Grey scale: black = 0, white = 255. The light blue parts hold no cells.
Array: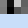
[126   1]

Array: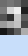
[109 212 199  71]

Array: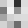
[204 245 218 211]

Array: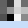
[ 97 149 244]

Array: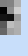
[128 143 155]

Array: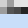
[209  85]
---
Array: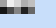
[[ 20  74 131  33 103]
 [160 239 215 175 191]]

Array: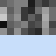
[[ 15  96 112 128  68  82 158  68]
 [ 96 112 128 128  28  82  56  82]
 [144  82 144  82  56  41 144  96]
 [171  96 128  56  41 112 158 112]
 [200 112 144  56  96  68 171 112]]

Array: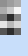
[[ 85  45 101]
 [115  45 131]
 [144 157 172]
 [172 200 246]
 [230 184 216]]

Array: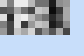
[[ 85  97 168 113  69 198 184  12  57 168]
 [128  69 224  57 153 198 184  28  57 141]
 [153  69 198 168 212  85 141  85 168  69]
 [212 128 237 237 184 113 113  28 141 153]
 [224  42 224 237 184 141 113  42  85 168]]

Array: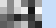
[[ 94 109 155 195  66  37]
 [109  80  37  80  51 155]
 [179 139 208 237  22 250]
 [223 139 223 123  66 167]]

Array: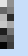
[[  5  59]
 [ 30 115]
 [ 86  73]
 [102 128]
 [184  43]
 [199 169]
 [227 144]]
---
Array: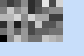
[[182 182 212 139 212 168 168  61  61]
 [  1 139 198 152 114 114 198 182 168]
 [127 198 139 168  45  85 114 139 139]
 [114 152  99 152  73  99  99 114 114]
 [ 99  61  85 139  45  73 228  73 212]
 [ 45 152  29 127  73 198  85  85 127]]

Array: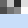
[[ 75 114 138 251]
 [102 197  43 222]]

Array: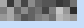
[[168  57 139  69 139  99  85  85  57  69 114]
 [152 168 127  85  99 127 139 114 183 168 152]
 [127 168  99 139  99 114  69 127 197 152  45]]

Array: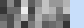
[[122  79 152  53 122 166  94 107 122  53]
 [ 94  79 136 178  94 178 136 152 107  94]
 [ 53 107 107 237  67 166 194 178 122 194]
 [ 67 136  67 194  94 136 194 152 152 178]]

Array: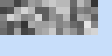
[[132 212 184 132 145 212  94 145 132 184  81 170 158  94]
 [ 67  81 170 212 184  94  94 145 200 200  94 132 118 132]
 [106  81 158  67  81 158 170 200 118 170 145 106 200 212]
 [118  81 106  52 170 158 158 170 132 145 106  94 227 132]
 [118 118  67 106 158 145 184 200 184 184 106 184 145  52]]

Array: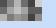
[[109 164 193 164  93  93]
 [ 81 125 180 109  67 207]
 [180 125 151 138  67 138]]

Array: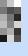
[[147 201 255]
 [189 132 213]
 [118  79  94]
 [ 24 213  79]
 [147 175  52]
 [175 118  40]]

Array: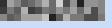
[[ 49 162 134  93 107 134 177 107 209  77 147  35 147 147 134]
 [134  93 107 162 162 162 193  35  93 177 121 121  77  77 121]
 [ 61 121  93 177  61  77 121 107 147 121 162 107 162  77 134]]

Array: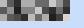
[[173  90  75  46 187 106 173  31  62 213]
 [187  90  46 173 173 106 106 200 146  75]
 [ 90 146  31 132 132 200  75  46 106  46]]
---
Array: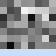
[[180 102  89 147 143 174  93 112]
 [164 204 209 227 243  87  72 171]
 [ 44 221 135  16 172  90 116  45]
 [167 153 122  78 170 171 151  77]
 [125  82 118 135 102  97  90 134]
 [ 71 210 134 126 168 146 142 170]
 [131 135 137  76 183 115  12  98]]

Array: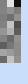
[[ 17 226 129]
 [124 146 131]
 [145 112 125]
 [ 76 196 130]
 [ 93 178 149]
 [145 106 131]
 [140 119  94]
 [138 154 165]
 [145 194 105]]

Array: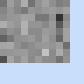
[[133 127 143 161 146 115 173 139 158 116]
 [159 148 156 151 143 149 122 134 149 134]
 [136  50 146 119 120 161 163 152 150 141]
 [148  90 153 136 149 148 178 149 158 173]
 [161 118 150 155 139 139 175 139 146 128]
 [161 102 143 160 139 153 147 144 120  98]
 [111 158 148 153 150 141 132 145 168 165]
 [141 170 139 194 138 141 155 153 150 148]
 [146 116 139 140 154 138 160 142 163  81]]

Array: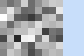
[[198 203 178 146 109 206 136 114 146]
 [232 106  98 165 109 103 163 227 169]
 [128 198 186  94  58  86  92 204 254]
 [193 180 190 222 171 189 163 107 175]
 [105 117  65 209 221 191 193 164 153]
 [ 76 110 218 125 245 240  38 193  71]
 [218 179 186 187  87 131 219 164 146]
 [181 189 167 110  76 144 181 201 133]]

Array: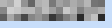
[[111 116 182 157 172 148 162 121 185 176 101 147 208 169 181]
 [172 158 159 129 177 200 132 160 188 155 184 183 198 206 134]
 [ 43 193 164  43 152 127  90  55 128 149 134  73 127 167  94]]

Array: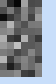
[[ 78  74 162   6  37 120]
 [129  89 134  71 120  77]
 [155  67 131  83  55  13]
 [123 121  81 106 180 120]
 [103  99 100  85 143 134]
 [ 57  90 177  48  61 175]
 [ 98  89  90 192 135 154]
 [ 98 133  90  72 114 124]
 [ 67 107 132 112  62 180]
 [131 108 127  68  30  96]
 [127  54  63 139 122 121]]
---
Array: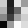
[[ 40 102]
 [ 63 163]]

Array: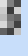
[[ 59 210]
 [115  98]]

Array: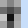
[[ 76 107]
 [ 19 166]]

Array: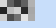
[[189 207]
 [ 77 113]]

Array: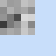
[[176 158]
 [121  76]]

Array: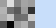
[[112  90]
 [198 108]]
